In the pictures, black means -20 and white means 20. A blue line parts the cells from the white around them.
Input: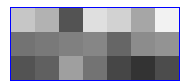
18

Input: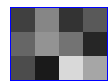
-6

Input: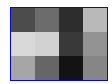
9

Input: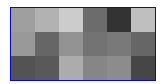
10

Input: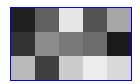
6

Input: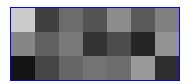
0

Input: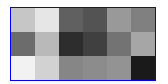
0

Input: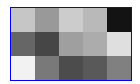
-17

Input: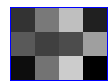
-15
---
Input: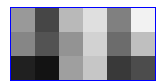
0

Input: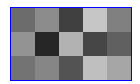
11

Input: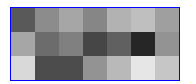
10

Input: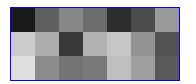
-8

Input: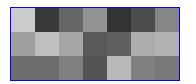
-8

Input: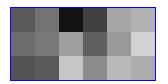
6

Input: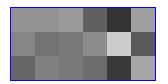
-12

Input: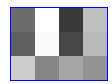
-11

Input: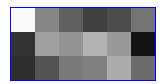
-8

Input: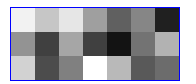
1
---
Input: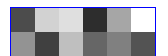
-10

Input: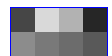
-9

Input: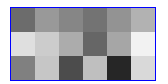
-8

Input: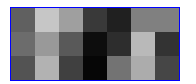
-18

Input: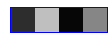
-13

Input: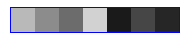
-14

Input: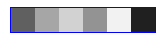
-5

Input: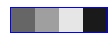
-4

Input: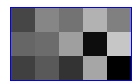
-18
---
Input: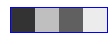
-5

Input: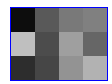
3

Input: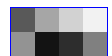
-13

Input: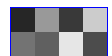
16

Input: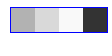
19

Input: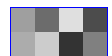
-12

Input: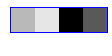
-20

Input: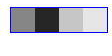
11

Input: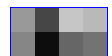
-4

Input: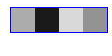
14
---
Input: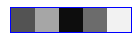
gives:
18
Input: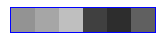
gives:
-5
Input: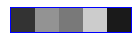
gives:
-16
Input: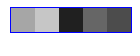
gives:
-8
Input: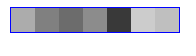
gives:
10
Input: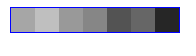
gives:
-14
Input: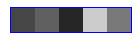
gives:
-1
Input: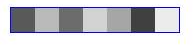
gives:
17
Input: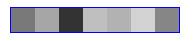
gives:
1
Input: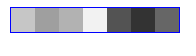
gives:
-4
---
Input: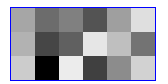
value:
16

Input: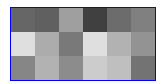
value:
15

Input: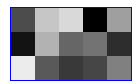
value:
-4

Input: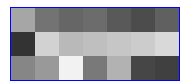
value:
11

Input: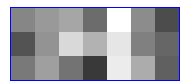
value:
16

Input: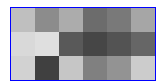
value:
-9
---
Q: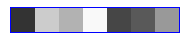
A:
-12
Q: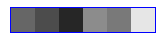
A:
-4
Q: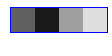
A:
-5
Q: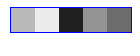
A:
9
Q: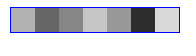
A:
8
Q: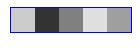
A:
12
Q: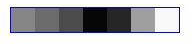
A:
1
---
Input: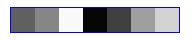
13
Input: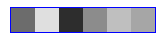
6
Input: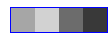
-11
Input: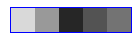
-2
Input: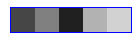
13
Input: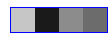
-3
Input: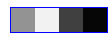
-19
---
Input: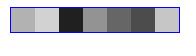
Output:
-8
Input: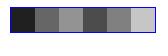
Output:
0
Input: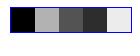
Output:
-13
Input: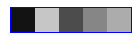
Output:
1
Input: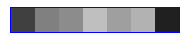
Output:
8
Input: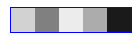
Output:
7
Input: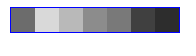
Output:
-10
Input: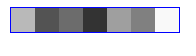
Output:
0
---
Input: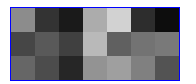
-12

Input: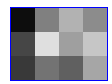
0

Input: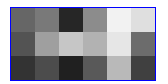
-1

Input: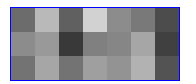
9

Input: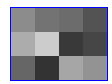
-2

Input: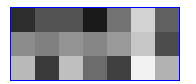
-7

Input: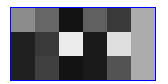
-4

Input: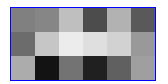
1

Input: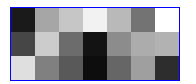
6
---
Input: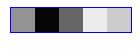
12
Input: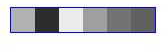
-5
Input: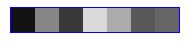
-4
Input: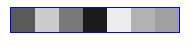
5
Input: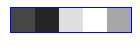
6
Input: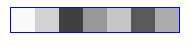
7
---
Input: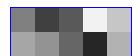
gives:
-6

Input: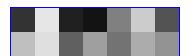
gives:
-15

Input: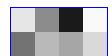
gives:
-16

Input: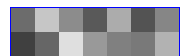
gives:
2

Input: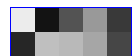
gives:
-7

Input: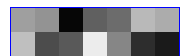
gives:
-19

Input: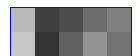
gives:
-8
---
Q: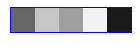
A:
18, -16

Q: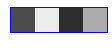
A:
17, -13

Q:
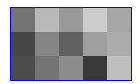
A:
12, -11

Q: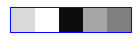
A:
20, -18

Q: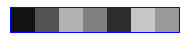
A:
11, -17

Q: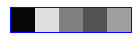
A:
15, -19

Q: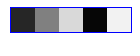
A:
18, -19

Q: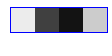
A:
17, -17
